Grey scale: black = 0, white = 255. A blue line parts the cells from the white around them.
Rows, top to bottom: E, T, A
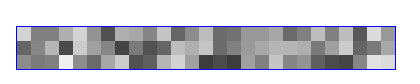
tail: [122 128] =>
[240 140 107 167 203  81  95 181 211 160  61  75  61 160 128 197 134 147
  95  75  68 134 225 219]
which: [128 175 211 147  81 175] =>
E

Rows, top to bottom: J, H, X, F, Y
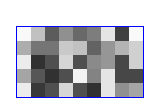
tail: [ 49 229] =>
[144 165]
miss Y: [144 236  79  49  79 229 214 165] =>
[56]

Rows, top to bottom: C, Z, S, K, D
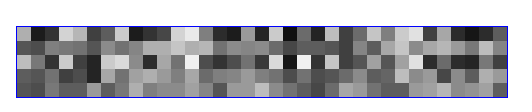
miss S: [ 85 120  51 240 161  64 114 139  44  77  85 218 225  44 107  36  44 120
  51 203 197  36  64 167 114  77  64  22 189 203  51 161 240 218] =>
[57]
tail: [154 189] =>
[139 114  93  71 107 167 154 114  93  93 154 161 182 139 147 161  93]
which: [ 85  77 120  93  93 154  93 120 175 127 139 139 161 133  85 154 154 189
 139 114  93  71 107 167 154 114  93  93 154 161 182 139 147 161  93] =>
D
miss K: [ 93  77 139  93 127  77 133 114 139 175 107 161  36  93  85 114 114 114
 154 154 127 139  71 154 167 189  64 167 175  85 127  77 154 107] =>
[101]
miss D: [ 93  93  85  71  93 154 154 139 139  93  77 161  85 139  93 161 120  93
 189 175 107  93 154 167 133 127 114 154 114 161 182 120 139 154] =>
[147]

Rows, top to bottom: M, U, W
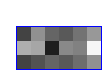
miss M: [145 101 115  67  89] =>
[152]
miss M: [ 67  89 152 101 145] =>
[115]

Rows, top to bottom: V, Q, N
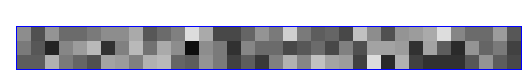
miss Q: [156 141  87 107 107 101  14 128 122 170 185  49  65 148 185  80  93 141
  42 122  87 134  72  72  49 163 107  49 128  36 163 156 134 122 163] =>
[114]
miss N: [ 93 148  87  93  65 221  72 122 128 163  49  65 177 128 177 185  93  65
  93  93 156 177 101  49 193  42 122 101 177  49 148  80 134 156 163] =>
[57]

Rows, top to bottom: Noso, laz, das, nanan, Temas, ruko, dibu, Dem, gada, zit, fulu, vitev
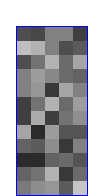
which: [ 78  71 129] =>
Noso
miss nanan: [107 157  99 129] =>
[136]
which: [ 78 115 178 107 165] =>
das
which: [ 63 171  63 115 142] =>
dibu
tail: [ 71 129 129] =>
[63]

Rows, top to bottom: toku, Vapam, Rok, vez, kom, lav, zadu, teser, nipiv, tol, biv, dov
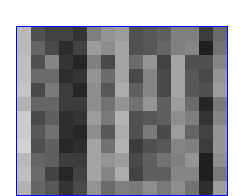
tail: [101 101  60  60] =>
[141 114 148 114 148  95 156 107  38 121]
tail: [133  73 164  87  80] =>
[156]

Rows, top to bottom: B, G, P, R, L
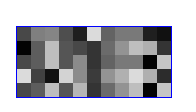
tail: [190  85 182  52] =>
[107 147 190   3 197]
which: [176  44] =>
R
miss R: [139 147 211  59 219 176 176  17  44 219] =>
[65]
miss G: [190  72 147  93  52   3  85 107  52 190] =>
[176]
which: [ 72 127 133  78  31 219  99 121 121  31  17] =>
B
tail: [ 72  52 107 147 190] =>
[176  52]
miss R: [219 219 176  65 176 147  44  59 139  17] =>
[211]

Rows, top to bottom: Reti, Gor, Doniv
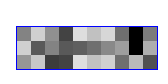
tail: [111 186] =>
[81]
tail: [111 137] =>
[158   0 174]
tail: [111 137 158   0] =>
[174]
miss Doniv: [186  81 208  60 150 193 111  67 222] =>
[200]
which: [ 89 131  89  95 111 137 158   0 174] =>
Gor
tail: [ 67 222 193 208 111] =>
[186  81]

